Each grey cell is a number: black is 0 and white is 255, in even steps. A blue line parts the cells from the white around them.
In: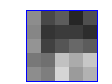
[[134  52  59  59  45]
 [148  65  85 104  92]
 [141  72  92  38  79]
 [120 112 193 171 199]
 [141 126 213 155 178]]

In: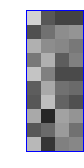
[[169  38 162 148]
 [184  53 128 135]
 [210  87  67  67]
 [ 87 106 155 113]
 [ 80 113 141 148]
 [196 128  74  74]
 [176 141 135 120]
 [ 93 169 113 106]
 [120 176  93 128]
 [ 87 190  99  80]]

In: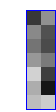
[[173  22]
 [210  62]
 [116  75]
 [137  81]
 [152 122]
 [ 56 145]
 [189 204]]

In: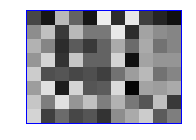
[[ 71  22 185  99  22 238  44 232  63  36  16]
 [212  63 107  71  85  51 141 170 204  91 126]
 [204  79  85  71  79  63 114 157 185 114 133]
 [198 126 224 149 192 126 178 120  85 192  57]
 [178 133  44  91  57  99 170 107 170 114 133]
 [141 192  57 185 120 120 232  44 163 141 133]
 [149 212  51 198  99  99 212  16 163 149 149]
 [157 224  29 212  85  91 218   4 163 157 170]]

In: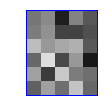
[[160  59 201 124 111]
 [118 138  30 131  88]
 [124 145  66  66  80]
 [189 152 168 176  88]
 [ 96 160 111 195 103]
 [103 222  73 152  24]]

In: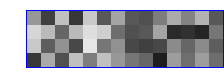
[[151  64 192  56 200  88 164  88  80 125 170 131 178  88]
 [200  94 145  72 230 118 145  72  64  72 139 102 139  94]
 [ 56 170  80 192 125 192 151 118 102  30 157 110 157 110]
 [214 186 102 186 222 207 110  80  88 164  42  49  36 118]]
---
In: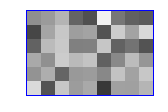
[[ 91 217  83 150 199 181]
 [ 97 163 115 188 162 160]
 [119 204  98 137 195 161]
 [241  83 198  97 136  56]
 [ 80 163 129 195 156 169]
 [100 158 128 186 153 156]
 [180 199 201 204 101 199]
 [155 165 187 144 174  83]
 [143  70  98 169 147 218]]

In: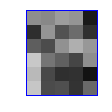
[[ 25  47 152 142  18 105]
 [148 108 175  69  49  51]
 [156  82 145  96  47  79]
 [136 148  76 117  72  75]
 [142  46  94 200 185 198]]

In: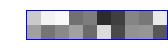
[[234  87]
 [119 150]
 [133 146]
 [ 63  74]
 [ 44 220]
 [125 107]
 [113 161]
 [249 137]
 [242 117]
 [202 160]]

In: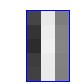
[[125 132 134 130 128]
 [232 237 240 235 234]
 [ 69  52  44  61  65]]

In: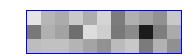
[[200 171 144]
 [145 126 178]
 [162  28 123]
 [176 139 200]
 [124 121 187]
 [213 206 146]
 [173 221 164]
 [201 111 180]
 [171 163 193]
 [182 176 193]
 [228 120 189]]

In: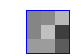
[[184  62  92]
 [138 192 156]
 [133 133 155]]
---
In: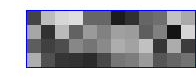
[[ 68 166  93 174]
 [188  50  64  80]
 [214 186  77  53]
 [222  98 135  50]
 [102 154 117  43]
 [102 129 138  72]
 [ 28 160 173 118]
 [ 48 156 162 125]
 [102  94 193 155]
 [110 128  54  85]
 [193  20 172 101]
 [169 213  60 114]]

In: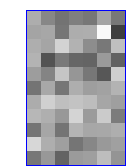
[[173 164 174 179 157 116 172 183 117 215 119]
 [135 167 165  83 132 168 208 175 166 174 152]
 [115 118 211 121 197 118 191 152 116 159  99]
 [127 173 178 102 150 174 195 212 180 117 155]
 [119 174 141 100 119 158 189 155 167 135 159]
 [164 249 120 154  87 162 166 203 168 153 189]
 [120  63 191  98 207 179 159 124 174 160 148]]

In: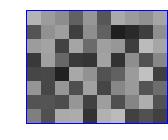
[[180  84 156  57  70 149  83 127]
 [156 145 163 160  72  71  84  80]
 [141 158  66 103  33 150  77 170]
 [ 97  63 165  57 168  79 150 172]
 [150 142 107  53 146 161  65  51]
 [ 87  97 159 162  82  69 158 177]
 [170  31 151  50  97 135  79 187]
 [155  42  62 142 155 154 133  65]
 [145  63 187  82 193  84 174  81]
 [165 143 166 135  63 109  82  64]]

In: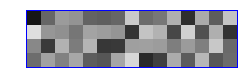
[[ 22 223 136 109]
 [102 150  58 162]
 [155 144 178 129]
 [147 118 124 167]
 [ 99 163 181  93]
 [ 95 157  55  86]
 [102 149  57 166]
 [202  51 159 215]
 [108 195 160  41]
 [119 178 156  63]
 [175  71 126 172]
 [ 46 208 155  92]
 [170  81 127 183]
 [ 93 175 200  87]
 [196  50 106 108]]

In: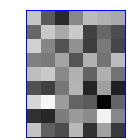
[[197 103 209 128 189  81 215  49 196]
 [ 89 200 134 121 201  63 245  39  96]
 [ 41 169  83 163 137 119 156 125  77]
 [135 202 145  84 177 180  99 154 185]
 [187  65  62 177  98  37  90 140  50]
 [177 103 121 115 175 160   5 242 161]
 [169  76  70 188 115  32 100 135  56]]

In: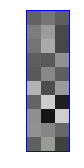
[[ 98 125 116  94  89 179  99 143 145  96]
 [117 156 170  89 136  77 205  21 133 154]
 [ 94  73  71 145  95 155  31 206 103  64]]
